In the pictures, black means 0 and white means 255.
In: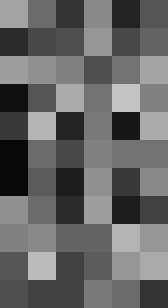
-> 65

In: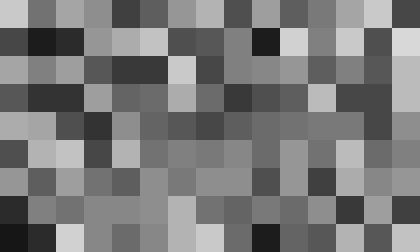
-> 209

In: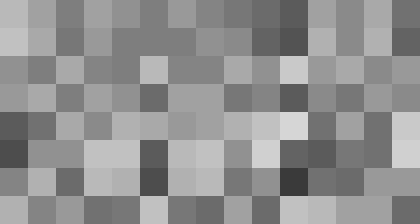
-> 153

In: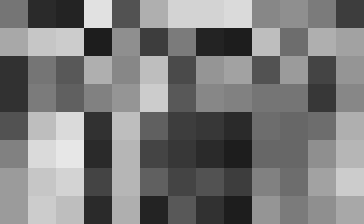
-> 190

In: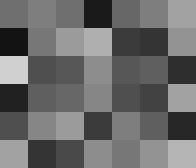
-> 73

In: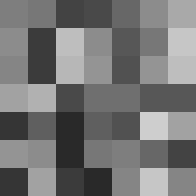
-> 59

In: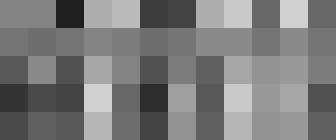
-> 88
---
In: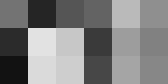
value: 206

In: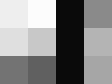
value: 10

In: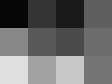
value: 200

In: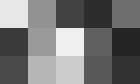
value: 204

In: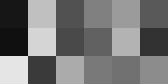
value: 171

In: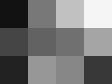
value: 135

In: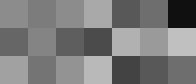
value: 147

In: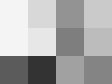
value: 161

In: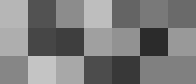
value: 168
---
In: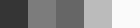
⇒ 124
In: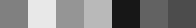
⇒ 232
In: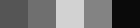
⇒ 111
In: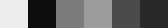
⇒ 13
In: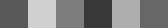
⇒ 208
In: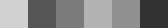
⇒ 85
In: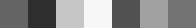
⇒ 46
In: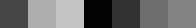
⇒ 174
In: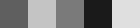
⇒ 196
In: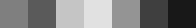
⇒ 90
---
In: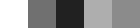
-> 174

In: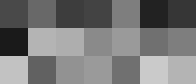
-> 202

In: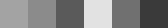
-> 112

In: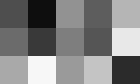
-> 196

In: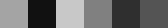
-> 47

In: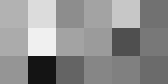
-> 128

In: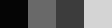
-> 60

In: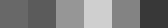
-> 131

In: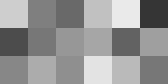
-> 186
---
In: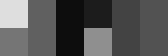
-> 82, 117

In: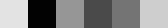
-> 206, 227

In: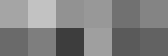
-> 132, 106

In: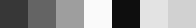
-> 209, 55

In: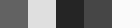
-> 250, 98

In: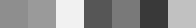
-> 193, 142
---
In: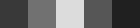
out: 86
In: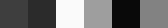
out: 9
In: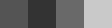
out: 105
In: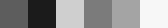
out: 164
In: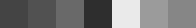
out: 155
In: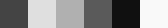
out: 16
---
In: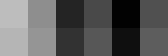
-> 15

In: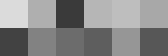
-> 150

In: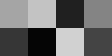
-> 209

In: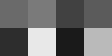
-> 26

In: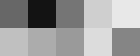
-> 220

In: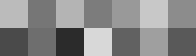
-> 159

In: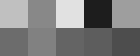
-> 93

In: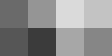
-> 167
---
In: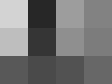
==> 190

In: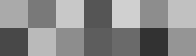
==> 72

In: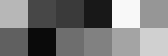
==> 96

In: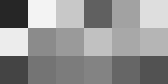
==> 236

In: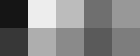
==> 55

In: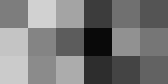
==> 196
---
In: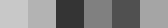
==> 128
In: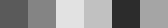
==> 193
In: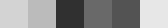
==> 105
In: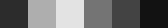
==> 116
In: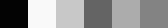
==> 100
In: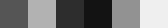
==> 19
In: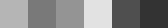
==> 226
